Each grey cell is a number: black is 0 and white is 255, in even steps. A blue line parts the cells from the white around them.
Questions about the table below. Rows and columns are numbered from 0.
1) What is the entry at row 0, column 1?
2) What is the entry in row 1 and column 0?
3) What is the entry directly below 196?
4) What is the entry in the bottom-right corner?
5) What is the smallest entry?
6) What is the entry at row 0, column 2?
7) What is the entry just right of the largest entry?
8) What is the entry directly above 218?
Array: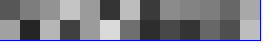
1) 125
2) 161
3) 64
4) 189
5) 37
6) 147
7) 111
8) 52

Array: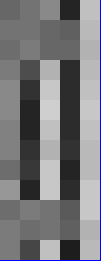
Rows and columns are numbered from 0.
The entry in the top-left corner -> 103
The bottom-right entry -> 185
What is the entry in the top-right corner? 192
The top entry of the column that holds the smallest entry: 36
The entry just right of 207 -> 44
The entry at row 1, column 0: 115
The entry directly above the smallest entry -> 96
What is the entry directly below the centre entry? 178
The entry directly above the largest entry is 199
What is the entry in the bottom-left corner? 123
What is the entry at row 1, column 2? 103
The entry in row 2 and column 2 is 103
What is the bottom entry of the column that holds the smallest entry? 29
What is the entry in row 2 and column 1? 123
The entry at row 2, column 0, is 109
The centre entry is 192
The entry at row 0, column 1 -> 115
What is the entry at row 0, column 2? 137

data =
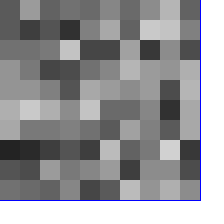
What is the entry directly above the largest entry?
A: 90
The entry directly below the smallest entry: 84
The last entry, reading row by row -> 140
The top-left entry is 90
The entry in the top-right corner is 98
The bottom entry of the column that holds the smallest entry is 113
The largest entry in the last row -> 187
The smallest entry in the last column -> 56
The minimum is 35
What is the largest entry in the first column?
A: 175
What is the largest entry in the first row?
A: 181
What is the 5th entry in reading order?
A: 106
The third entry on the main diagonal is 121
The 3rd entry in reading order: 98
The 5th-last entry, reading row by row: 90
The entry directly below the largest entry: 140
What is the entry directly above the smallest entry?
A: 168
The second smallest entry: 42
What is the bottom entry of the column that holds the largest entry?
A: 175

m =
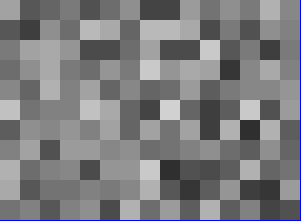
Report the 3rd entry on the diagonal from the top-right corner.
122
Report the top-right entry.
135
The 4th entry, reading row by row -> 122
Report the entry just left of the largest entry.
68
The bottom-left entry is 115
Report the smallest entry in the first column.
87
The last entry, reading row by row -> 81
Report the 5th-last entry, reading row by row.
177
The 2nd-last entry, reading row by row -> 68
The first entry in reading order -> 162
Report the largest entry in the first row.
177
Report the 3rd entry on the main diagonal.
169
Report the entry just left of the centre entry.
101
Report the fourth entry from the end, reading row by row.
93
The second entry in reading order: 87
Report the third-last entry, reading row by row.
129
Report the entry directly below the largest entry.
115
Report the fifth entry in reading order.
81
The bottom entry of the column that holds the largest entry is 155
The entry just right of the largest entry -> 101
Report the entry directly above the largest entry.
109
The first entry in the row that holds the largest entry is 193
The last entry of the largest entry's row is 155
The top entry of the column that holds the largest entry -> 68
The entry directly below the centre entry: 162

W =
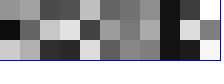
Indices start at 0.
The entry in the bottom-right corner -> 246
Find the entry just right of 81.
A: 192
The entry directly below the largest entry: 127
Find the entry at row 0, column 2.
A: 75
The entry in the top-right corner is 254
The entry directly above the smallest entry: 148
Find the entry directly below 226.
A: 41
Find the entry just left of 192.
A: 81
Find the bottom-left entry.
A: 205
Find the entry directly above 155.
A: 100
